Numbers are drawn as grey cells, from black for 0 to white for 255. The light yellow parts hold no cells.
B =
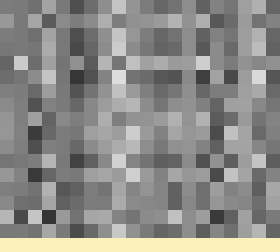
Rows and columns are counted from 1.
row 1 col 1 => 124
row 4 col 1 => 119
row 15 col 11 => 135
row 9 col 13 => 177
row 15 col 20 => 161
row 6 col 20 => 86
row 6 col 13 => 83
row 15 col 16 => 150
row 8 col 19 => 136
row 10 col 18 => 164
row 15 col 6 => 107
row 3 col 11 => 125
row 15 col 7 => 124
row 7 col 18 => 159
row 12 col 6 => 66
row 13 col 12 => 130
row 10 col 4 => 104
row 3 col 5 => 120
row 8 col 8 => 156
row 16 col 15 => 157
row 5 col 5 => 116
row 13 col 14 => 150
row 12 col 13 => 99
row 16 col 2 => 74
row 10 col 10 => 205
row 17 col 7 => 105
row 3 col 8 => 143
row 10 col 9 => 157
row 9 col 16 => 92
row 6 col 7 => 81
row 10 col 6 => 119
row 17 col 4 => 167
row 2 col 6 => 125
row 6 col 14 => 137
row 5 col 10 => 192
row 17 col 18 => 158
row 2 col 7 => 139

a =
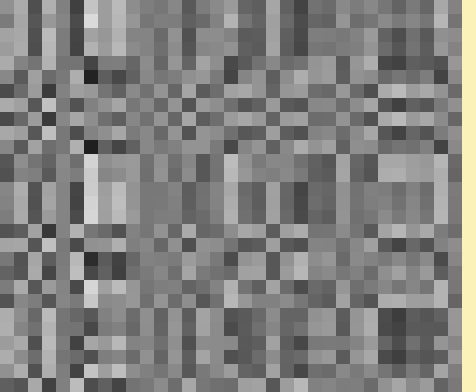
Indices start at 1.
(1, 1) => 145
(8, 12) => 103
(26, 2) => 140
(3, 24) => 125
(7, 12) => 148
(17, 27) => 89
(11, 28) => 106
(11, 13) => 129
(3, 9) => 177
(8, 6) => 82
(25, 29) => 77
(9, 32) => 139
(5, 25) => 91
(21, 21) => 107
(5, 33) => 151
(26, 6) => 107
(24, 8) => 123
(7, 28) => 170
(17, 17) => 141
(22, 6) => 122
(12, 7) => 211
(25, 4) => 186
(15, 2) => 169
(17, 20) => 92
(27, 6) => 67
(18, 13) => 144
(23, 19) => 105
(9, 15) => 93
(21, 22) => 76
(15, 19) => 93
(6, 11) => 136
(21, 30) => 134
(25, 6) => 66
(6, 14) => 144
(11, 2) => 90
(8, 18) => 85
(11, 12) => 121
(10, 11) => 136
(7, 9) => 97
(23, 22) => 100

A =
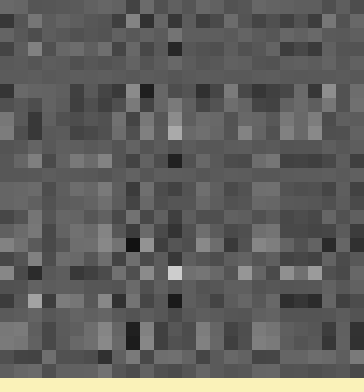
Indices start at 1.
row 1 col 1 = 105
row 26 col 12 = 110
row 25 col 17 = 63
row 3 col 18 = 100
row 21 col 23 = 87
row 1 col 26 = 77
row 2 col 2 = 85
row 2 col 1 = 55
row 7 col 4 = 99
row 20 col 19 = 101
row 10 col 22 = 105
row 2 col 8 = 84
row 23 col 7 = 96
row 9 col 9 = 113
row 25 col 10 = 28
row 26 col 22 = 101
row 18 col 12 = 63
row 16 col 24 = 102
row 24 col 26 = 50
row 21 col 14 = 94
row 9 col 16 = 104
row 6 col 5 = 91
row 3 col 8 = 83
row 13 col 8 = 84
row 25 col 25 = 97
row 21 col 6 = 93
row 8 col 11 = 67
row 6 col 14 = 90
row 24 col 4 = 72
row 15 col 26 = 74
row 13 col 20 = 87
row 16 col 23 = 72
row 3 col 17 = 90
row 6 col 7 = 92
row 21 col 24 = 98
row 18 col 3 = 90
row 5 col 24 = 100
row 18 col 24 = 42

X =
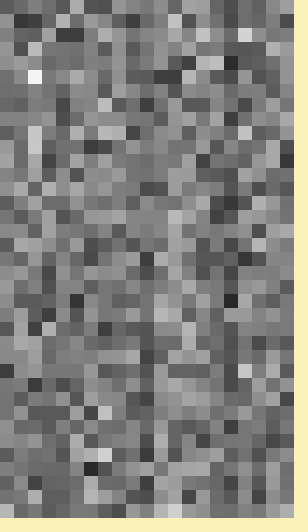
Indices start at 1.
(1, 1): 92
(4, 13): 130
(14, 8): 150
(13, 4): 93
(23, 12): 183
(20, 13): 165
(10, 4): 124
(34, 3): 107
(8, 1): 103
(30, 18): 152
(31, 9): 108
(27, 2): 141
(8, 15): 89
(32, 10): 135
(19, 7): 74
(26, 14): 148
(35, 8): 107
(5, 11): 123
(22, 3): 91
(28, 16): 115
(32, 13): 101
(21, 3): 128
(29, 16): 134
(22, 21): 121
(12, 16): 115
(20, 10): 107
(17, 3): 98
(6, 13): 62
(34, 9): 123
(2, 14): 82
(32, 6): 172
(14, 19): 78
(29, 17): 106
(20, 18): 130
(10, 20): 105
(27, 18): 198
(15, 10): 94
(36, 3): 173
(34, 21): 110

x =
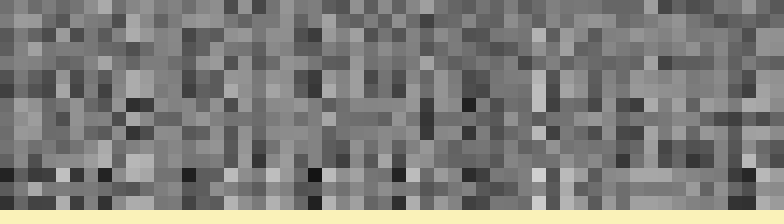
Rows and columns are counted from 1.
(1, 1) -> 112
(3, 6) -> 76
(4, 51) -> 113
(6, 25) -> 131
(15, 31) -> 102
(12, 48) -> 77
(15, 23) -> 33
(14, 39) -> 136
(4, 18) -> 116
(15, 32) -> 153
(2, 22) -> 98
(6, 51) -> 129
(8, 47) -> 171
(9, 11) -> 136
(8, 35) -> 125
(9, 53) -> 63
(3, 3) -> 100
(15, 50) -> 130
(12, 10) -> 183
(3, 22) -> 80
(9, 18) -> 116
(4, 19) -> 95
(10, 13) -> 139
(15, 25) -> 133
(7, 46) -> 153
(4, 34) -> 112
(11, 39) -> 107
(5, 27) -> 113
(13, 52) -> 123
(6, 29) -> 81
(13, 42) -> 157
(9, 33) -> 110
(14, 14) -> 88
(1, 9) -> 112
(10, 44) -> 141
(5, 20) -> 107
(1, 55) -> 109
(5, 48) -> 67
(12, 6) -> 139
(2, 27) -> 125

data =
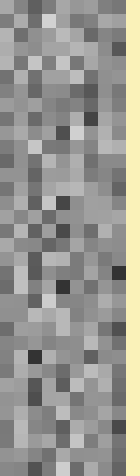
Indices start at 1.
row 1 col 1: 168
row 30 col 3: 140
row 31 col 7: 156
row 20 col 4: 143
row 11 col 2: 145
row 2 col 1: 125
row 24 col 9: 80
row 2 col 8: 168
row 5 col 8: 147
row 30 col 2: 174
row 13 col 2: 147
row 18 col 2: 138
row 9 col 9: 148
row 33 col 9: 110
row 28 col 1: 162
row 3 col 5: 186
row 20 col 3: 89
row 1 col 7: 157
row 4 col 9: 87
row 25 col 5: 140
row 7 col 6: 107
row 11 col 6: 151
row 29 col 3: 78
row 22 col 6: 134
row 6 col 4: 161
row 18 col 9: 141
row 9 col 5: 131
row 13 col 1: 147
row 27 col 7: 188
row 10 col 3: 140
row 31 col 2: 185
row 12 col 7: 112
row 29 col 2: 151
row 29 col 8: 148
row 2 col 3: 110
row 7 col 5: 139
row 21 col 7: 113
